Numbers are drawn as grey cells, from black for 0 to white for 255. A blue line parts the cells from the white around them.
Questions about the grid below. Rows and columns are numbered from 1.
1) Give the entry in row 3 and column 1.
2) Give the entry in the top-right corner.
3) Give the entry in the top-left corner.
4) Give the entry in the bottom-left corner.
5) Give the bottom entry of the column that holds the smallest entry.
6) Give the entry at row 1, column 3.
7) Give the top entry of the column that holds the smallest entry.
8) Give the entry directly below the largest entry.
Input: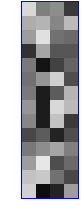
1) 157
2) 58
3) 216
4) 208
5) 13
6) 141
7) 127
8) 200

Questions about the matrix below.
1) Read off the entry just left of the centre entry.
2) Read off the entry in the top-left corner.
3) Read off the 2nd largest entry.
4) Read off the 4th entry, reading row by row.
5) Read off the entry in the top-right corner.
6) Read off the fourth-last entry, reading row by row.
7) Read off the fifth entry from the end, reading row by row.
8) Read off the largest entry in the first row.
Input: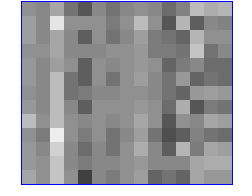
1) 136
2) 144
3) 229
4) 115
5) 181
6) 100
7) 115
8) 188

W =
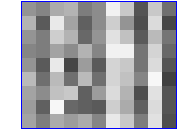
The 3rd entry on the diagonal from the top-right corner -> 90
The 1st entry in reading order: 148
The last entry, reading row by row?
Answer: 78
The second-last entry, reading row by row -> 225
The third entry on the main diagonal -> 206
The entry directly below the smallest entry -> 84
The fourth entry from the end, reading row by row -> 200
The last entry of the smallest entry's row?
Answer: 64
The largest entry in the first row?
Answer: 241
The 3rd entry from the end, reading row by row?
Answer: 125
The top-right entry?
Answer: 111
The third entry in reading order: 171
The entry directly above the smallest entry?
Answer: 84
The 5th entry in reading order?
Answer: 125
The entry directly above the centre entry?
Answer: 133
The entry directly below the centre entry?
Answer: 111
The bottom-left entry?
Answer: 163
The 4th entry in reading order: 179
